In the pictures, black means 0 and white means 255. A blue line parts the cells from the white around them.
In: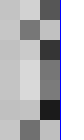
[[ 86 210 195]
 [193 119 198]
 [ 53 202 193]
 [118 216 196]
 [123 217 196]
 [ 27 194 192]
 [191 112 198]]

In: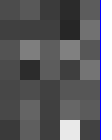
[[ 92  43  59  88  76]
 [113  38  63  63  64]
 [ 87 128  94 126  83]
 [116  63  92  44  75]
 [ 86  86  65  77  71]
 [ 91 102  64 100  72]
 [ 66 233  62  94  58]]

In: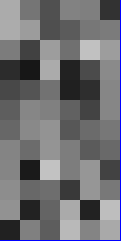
[[ 50 127 130  80 117 171]
 [123 119  91  79 156 172]
 [157 193 112 157  65 124]
 [138  75  34 171  23  44]
 [134  46  32 114  84  72]
 [134  67  97 128 134  94]
 [119 107  87 147 137 103]
 [105  91 125 148 108 132]
 [ 66 150 125 194  26 133]
 [120 150  57 110 104 141]
 [190  34 170 100  34 146]
 [169 132 185  93 128  33]]

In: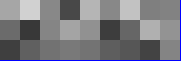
[[130 127 194 136 181  72 136 209 166]
 [147 176 102  61 145 164 133  56 107]
 [132  67  86  94 115 121 114  96  63]]

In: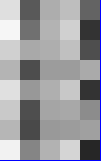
[[ 99 190 173  89 223]
 [ 51 208 179 112 246]
 [ 78 192 174 169 208]
 [170 156 156  77 180]
 [ 51 200 175 152 224]
 [140 168 165  78 201]
 [160 156 153  73 182]
 [ 38 213 178 133 242]]

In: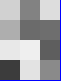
[[221 130 209]
 [110 107 174]
 [ 94 239 232]
 [138 227  60]]

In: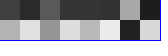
[[ 29 168  50  53  53  89  43  63]
 [216  33 235 185 221 150 224 179]]

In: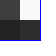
[[249  62]
 [ 45  35]]

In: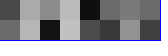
[[106 122 106  15 187 139 170  73]
 [ 64 146  57  75 193  19 182 106]]
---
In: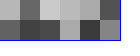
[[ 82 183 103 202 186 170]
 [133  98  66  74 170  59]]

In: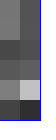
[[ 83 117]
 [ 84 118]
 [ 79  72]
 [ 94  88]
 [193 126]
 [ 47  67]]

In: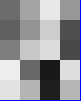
[[151 108 164 232]
 [ 79  96 147 205]
 [ 72 126 199 220]
 [222 237 104  25]
 [182 226 180  31]]

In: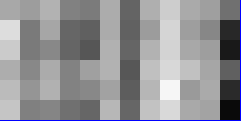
[[112 168 157 178 129 123 172 100 175 205 170 159]
 [ 40 221 122 166 102  96 171  97 156 213 158 135]
 [ 25 203 122 136 101  86 177 101 178 211 168 158]
 [ 96 173 136 171 130 160 178  87 192 216 193 166]
 [ 42 187 149 177 130 136 162  93 182 246 154 170]
 [ 10 197 128 133 112 102 183 102 194 217 169 163]]

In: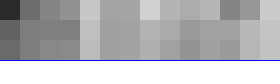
[[203  43 108 133 146 199 165 165 208 180 172 181 133 151]
 [196  99 125 128 127 191 160 162 179 170 154 161 162 184]
 [194 106 125 136 138 187 160 163 175 161 148 160 154 183]]

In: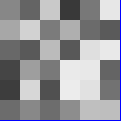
[[231 135 100 201  57 120]
 [ 90 167 210 123 175 107]
 [233 104  89 187  88 223]
 [100  69 158 121 234 232]
 [114  61 215  80 236 225]
 [190 108 136 109 141 191]]
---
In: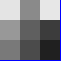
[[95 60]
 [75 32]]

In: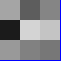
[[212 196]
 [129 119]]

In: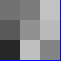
[[145 185]
 [191 132]]

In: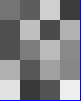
[[191  75]
 [125 186]]

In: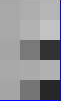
[[178 194]
 [121  50]]

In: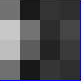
[[115  45]
 [ 93  36]]
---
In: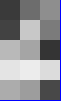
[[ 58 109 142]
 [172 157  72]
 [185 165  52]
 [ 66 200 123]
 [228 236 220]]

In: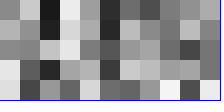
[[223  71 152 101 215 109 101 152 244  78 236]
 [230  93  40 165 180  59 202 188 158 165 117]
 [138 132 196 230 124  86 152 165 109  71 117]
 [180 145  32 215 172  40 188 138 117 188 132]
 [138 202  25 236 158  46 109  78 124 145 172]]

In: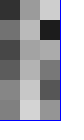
[[ 49 155 206]
 [ 71 163 171]
 [ 92 179 120]
 [114 186  28]
 [134 199  86]
 [128 212 149]]

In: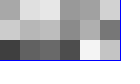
[[ 63  97 105  77 244 196]
 [204 183 189 139 175 119]
 [168 224 231 153 161 210]]

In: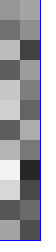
[[243  38]
 [187  65]
 [215  73]
 [164  79]
 [207 100]
 [ 86 106]
 [180 120]
 [199 126]
 [112 142]
 [ 93 156]
 [150 164]
 [ 93 172]]

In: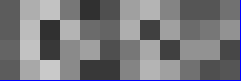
[[ 92 168 201 138  56  56 132 180 160 113  79  85]
 [ 92 174 194 119  48  79 160 180 132  85  85 113]
 [ 92 188  48 180 107 100 174  64 160 107 119 146]
 [100 194  56 138 160  79 119 168  64 146 146  71]]
